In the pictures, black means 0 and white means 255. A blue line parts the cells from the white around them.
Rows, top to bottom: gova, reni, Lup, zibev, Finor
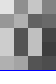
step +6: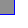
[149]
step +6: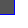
[90]
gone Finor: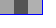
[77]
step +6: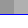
[157 182]
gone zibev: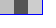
[61]

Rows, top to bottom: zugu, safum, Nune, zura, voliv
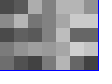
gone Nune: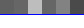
[89]
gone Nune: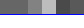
[96]
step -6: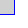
[202]
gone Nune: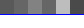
[96]
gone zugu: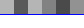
[173]

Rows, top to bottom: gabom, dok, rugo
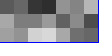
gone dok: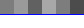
[139]
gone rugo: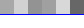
[111]
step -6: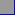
[148]

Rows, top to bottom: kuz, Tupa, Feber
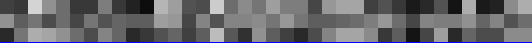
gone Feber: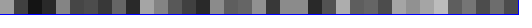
[49]
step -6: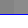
[126 133]
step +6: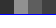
[ 55 151 100  70]
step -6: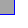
[159]
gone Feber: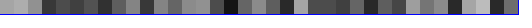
[88]

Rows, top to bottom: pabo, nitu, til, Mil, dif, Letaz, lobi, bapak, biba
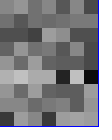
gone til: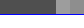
[65]
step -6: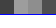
[ 59 151 136  73]
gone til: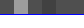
[142]
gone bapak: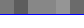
[128]
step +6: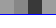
[163 141  63 163]
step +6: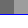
[113 163]
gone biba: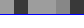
[163]

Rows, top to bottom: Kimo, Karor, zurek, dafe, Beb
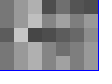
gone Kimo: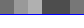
[84]
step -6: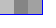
[185 127 155]
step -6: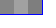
[127 155 120]
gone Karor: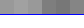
[191]
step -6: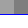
[155 120]

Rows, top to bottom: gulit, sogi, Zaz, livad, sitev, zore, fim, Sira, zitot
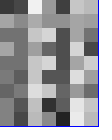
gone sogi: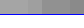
[171]
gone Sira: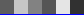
[192]

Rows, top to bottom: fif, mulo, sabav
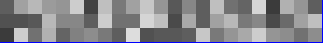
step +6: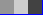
[155 211  72]
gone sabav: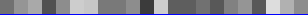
[100]
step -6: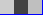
[199  60 185]
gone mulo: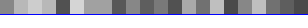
[106]

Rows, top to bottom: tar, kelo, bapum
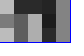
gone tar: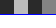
[36]
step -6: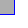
[168]

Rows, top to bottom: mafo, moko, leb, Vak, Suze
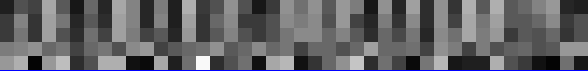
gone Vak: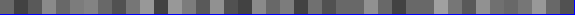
[97]
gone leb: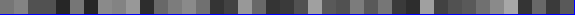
[73]
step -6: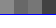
[132  98 112  60]
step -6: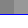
[125 146]
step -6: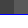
[60 83]

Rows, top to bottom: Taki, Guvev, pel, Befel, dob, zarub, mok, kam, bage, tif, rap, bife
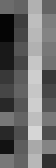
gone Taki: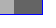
[108]
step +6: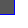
[92]
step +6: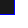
[31]
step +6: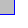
[196]

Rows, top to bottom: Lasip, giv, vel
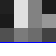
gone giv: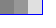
[27]
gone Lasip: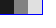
[33]

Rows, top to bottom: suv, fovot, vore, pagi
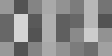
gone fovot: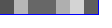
[89]
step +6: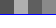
[ 89 181 101 144]
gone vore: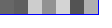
[138]
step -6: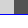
[206  77]
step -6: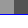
[147  77]

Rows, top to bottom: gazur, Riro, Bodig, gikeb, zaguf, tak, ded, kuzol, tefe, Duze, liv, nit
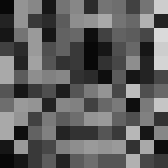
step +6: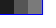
[ 35  91 128]
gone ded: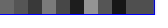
[189]
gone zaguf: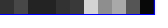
[162]
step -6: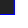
[29]
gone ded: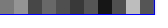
[29]
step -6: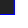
[29]

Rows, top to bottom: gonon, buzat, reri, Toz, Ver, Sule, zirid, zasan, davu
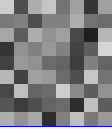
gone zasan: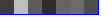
[86]
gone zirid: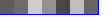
[137]
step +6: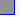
[151]

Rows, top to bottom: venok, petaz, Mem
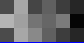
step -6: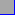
[161]
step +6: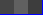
[ 75 102  67]
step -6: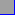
[154]
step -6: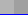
[174 154]

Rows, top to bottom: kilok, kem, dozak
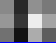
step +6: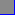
[143]
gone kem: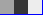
[151]
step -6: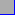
[166]
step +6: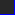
[46]
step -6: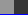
[145  48]

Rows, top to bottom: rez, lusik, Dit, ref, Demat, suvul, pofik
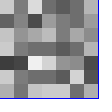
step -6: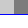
[197 118]
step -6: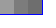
[150 118 104]
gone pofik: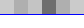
[117]

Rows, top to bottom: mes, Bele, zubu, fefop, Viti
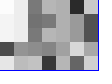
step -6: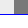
[231 115]
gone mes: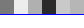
[252]
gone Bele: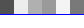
[114]
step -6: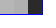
[176 170  36]
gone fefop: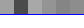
[216]
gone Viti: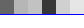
[188]
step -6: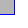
[176]

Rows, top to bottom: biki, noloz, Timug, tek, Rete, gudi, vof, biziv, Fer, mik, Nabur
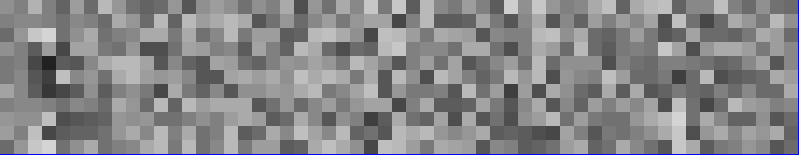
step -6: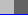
[185  93]
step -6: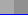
[164 138]
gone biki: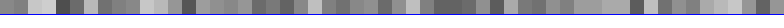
[178]

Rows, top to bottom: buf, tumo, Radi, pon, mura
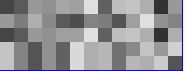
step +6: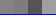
[137 131  90 165]
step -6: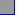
[147]
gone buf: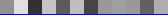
[166]
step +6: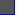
[90]

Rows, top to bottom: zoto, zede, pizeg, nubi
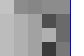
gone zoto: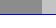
[134]
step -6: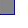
[128]
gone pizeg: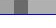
[188]
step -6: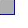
[170]
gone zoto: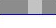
[134]
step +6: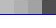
[194 182 168  85]
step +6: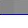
[140 146]

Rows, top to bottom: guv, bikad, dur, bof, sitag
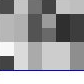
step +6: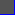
[89]
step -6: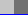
[191 107]

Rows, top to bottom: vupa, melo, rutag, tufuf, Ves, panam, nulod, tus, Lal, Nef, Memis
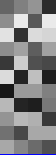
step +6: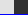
[232  55]
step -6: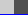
[199  74]
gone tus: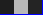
[120]

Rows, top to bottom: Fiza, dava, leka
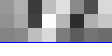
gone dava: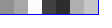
[182]
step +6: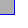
[181]
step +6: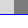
[223 130]
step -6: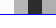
[246 176  39 169]
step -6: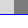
[211 118]

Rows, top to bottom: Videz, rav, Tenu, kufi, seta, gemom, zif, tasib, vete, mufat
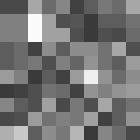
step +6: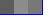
[ 99 147 126]
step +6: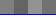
[134 106 153 120]
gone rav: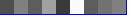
[85]
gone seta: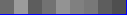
[100]

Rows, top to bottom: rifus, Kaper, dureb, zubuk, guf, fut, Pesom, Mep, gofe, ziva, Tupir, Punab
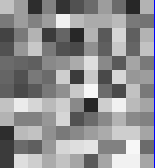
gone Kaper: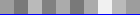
[115]
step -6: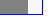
[123 123 241]
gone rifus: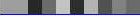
[51]
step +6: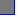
[127]
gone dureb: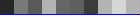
[67]
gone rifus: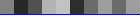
[51]

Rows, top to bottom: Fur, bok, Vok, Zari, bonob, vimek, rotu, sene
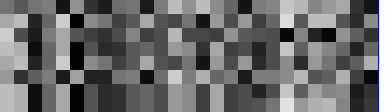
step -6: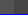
[77 64]
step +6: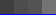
[ 69  83  89 122]
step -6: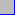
[182]
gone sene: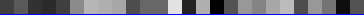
[56]

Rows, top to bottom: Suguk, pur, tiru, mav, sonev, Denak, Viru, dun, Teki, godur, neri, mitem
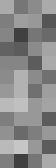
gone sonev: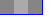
[92]
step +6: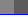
[139  98]
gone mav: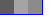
[98]
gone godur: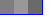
[145]
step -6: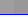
[152 146]

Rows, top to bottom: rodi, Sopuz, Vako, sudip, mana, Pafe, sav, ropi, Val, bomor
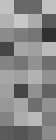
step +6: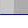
[205 178]
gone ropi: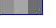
[152]

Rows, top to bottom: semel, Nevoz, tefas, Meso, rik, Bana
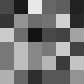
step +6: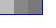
[195 141 126]
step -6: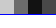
[197 102  12  66]
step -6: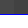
[66 60]
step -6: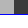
[176  53]

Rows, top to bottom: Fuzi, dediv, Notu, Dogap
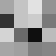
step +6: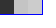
[ 56 202 210]
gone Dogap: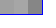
[128]
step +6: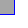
[172]
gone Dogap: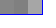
[160]
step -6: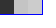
[ 44 190 198]
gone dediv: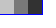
[204]

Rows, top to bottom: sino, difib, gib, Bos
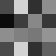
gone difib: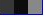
[61]
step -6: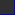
[42]
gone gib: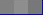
[148]

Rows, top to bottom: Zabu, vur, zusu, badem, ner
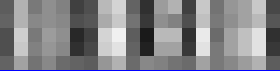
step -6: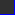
[42]
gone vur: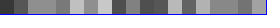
[170]

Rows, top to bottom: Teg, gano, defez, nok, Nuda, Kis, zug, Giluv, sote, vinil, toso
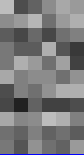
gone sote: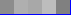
[134]
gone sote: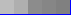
[168]
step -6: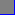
[122]
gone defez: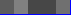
[105]
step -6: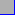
[169]
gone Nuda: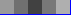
[161]

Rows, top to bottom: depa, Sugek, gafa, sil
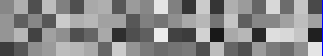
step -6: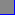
[129]
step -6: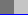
[110 191]
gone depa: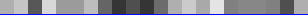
[73]
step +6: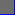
[114]

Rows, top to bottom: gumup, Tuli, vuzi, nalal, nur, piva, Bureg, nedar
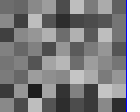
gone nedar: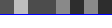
[58]
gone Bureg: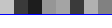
[51]
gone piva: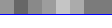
[143]
